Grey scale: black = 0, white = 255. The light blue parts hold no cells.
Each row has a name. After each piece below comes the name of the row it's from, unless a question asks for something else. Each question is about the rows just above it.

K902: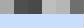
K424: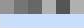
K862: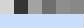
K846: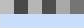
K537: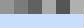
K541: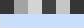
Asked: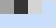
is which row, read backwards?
K862
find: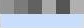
K537
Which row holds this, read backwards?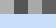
K537
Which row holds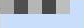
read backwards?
K846

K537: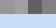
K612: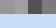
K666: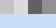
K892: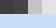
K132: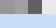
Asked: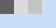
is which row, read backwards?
K666
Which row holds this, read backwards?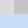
K666
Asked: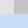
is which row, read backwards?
K892
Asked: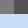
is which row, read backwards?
K612

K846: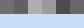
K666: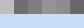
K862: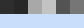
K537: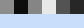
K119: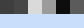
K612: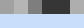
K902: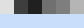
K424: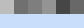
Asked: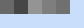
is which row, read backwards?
K424
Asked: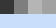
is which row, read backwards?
K612

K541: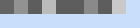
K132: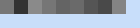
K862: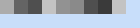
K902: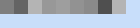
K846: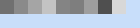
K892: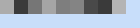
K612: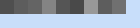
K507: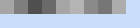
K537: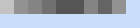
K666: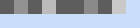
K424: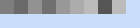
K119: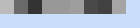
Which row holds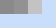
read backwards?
K862
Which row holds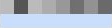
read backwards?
K424
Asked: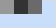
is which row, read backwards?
K119

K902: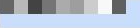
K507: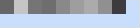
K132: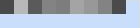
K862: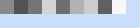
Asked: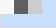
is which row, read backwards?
K862
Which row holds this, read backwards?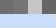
K507
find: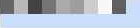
K902
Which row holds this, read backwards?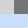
K862

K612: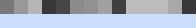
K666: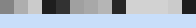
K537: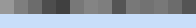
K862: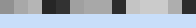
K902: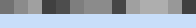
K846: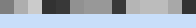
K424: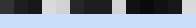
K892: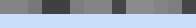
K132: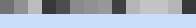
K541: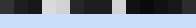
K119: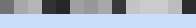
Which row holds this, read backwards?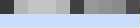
K132
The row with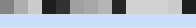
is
K666
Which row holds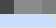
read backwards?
K902
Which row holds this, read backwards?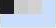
K666
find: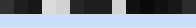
K541
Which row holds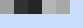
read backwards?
K862

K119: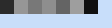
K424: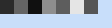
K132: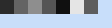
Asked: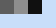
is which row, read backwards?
K424
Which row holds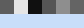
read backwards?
K132
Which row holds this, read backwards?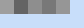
K119
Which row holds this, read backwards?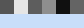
K424
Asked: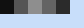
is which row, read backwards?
K132
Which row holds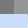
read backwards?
K119

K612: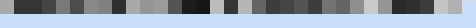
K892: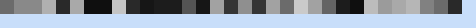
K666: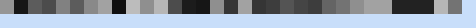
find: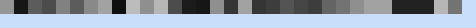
K666
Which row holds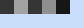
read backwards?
K666
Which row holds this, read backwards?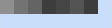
K666

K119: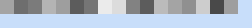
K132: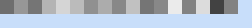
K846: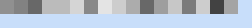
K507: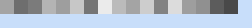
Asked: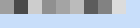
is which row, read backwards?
K119
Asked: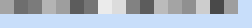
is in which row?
K119

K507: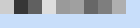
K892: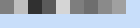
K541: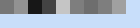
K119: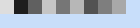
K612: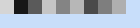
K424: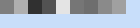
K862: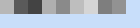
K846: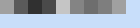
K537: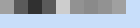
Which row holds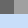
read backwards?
K507
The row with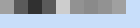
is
K537
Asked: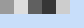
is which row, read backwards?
K507
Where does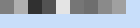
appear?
K424
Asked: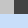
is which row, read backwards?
K541
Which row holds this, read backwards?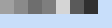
K892
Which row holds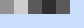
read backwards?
K537

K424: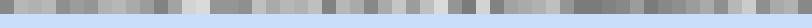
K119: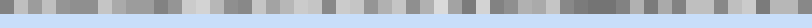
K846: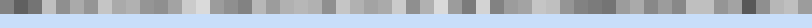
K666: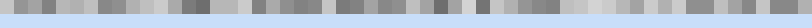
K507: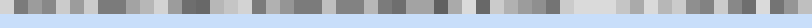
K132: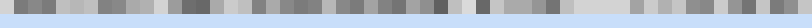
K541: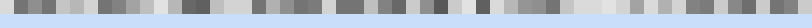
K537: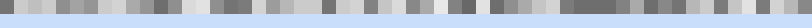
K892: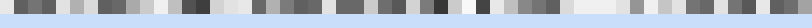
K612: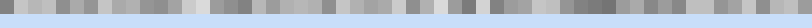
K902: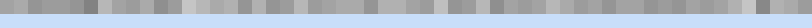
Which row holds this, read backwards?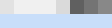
K892
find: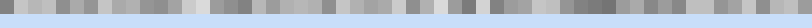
K612
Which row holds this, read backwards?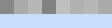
K424
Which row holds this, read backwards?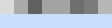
K507

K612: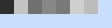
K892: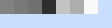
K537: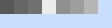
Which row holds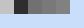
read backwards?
K892
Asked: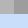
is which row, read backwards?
K537
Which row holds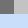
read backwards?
K612
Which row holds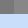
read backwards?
K612
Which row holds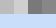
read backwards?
K612
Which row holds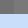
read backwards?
K892
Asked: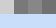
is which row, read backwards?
K612

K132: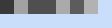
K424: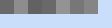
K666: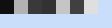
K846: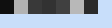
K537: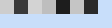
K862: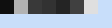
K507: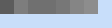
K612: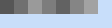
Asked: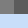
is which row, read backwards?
K507
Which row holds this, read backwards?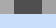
K132
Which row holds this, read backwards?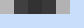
K846

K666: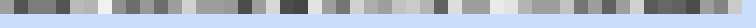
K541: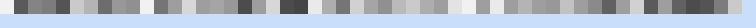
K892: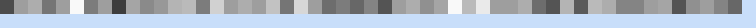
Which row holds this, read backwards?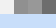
K541
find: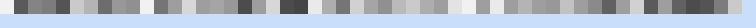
K541
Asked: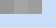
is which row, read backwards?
K541
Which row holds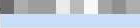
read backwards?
K892

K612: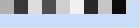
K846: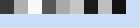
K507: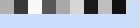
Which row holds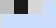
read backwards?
K507
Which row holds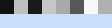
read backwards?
K846
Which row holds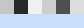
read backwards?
K612
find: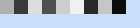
K612
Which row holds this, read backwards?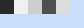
K612
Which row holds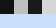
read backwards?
K507

